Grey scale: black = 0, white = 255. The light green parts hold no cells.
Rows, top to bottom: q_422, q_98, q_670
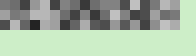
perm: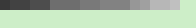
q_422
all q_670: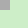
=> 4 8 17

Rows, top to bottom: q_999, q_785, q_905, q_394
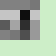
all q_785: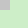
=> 0 1 3
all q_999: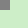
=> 0 1 2
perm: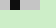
q_785

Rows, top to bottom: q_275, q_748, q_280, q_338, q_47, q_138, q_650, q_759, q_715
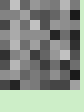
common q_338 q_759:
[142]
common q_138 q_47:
[48]
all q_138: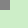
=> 1
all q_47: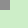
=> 6
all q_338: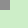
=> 0 2 3 4
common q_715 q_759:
[122]

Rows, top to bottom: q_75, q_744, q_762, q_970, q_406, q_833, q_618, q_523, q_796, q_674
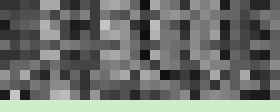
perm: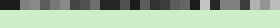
q_762
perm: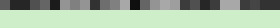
q_75
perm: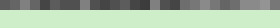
q_744
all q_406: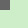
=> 2 4 8 18 20 27

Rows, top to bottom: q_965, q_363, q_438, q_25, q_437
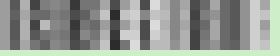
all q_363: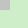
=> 10 12 15 26
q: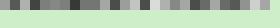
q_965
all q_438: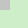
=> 13

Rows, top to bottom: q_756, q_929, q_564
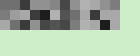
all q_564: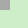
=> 0 9 11
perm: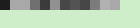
q_564
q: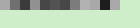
q_564
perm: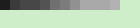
q_564
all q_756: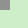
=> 3 4 7 10
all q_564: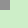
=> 3
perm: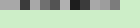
q_929

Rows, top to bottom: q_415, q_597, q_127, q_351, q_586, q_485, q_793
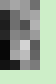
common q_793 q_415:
[144]
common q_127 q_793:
[29]
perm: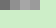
q_415
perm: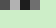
q_127
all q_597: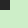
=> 0

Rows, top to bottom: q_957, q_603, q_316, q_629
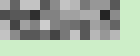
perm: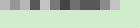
q_629
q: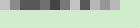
q_629
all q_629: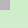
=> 9 11
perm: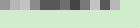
q_629
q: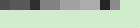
q_603
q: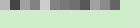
q_316

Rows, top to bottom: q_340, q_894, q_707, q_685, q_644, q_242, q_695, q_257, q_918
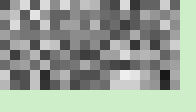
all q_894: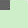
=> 5 6 11
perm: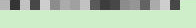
q_644
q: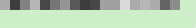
q_242
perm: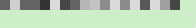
q_340
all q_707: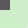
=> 3 10 13
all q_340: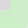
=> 2 4 6 12
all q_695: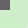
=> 5 13 15

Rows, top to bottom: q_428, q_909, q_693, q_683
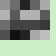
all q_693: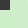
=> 4
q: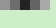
q_428
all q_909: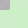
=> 0 2 3

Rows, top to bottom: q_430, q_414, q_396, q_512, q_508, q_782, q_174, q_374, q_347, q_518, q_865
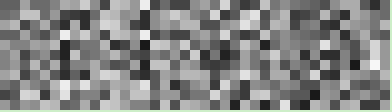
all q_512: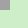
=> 2 7 20
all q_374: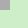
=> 4 9 20 27 28 34
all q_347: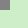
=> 3 10 23 26 29 33 38
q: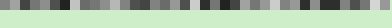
q_782
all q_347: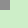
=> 19 25 28 32

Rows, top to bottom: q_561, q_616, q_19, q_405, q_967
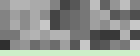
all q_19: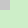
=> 4 13
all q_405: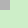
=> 3 5 6 12

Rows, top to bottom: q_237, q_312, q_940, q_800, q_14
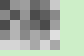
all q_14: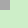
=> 3 5
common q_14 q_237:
[201]
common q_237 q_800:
[149]
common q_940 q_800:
[180]
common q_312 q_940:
[75]
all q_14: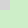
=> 0 1 4
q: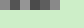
q_312

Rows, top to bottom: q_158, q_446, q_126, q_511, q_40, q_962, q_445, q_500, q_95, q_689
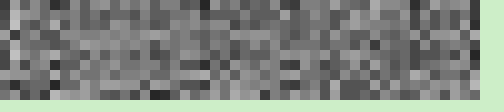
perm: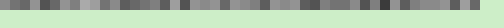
q_511
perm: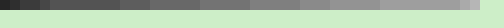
q_95
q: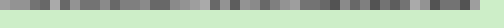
q_500
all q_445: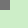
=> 9 12 13 21 31 38 43
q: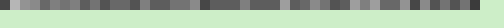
q_446
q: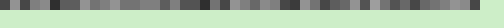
q_445
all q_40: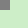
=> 7 12 14 16 18 19 21 36 38 45

